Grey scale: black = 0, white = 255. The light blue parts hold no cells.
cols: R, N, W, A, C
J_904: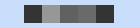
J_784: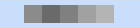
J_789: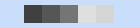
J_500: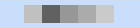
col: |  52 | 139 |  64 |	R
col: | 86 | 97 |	N
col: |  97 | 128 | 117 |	W

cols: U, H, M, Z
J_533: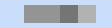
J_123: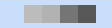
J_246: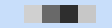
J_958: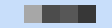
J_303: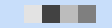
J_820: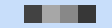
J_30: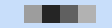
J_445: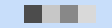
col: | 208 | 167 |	U
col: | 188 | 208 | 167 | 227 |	U
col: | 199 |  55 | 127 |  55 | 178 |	Z

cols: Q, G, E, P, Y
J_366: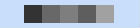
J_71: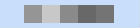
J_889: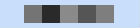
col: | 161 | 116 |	Y
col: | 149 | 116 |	Q

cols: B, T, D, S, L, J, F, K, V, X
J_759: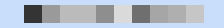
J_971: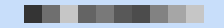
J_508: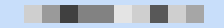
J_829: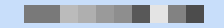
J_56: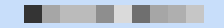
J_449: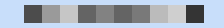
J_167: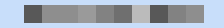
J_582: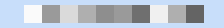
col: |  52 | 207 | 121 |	B
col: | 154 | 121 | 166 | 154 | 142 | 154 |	T
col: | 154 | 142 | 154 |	T
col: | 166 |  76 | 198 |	X
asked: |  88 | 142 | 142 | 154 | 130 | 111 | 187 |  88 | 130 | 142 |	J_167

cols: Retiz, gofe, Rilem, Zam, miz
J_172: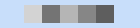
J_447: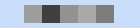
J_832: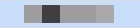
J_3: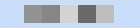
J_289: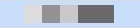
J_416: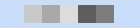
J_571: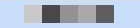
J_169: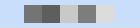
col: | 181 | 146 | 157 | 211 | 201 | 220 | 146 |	Rilem
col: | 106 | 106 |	Zam
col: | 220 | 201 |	Retiz
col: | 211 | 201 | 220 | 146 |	Rilem
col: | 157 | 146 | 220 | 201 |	Retiz
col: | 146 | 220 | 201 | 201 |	Retiz

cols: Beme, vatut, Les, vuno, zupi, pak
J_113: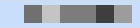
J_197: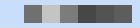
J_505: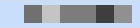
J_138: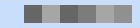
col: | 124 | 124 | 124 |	Les
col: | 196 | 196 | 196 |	vatut
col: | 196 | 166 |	vatut
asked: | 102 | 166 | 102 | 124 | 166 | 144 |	J_138
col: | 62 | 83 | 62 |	zupi

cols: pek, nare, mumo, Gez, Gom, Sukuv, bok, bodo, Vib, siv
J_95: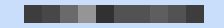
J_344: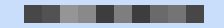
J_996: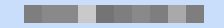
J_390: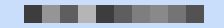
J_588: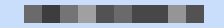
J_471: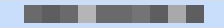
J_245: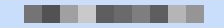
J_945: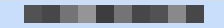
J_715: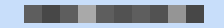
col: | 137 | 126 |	bok
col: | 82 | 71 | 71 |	nare
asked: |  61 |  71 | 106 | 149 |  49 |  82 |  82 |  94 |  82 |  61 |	J_95

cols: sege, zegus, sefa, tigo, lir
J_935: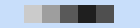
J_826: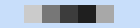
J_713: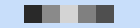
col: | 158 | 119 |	zegus
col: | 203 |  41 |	sege
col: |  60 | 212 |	sefa
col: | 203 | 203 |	sege

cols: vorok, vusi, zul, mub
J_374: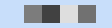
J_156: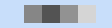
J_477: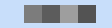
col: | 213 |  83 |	mub
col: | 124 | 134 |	vorok
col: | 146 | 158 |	zul

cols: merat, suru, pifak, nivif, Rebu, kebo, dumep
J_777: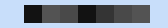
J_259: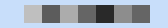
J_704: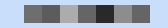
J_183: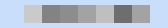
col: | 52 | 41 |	Rebu
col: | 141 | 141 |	kebo

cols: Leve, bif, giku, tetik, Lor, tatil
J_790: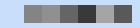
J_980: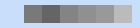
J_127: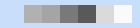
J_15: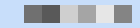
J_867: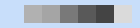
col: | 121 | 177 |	Leve
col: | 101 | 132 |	giku
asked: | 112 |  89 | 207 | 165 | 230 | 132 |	J_15
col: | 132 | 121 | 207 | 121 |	giku

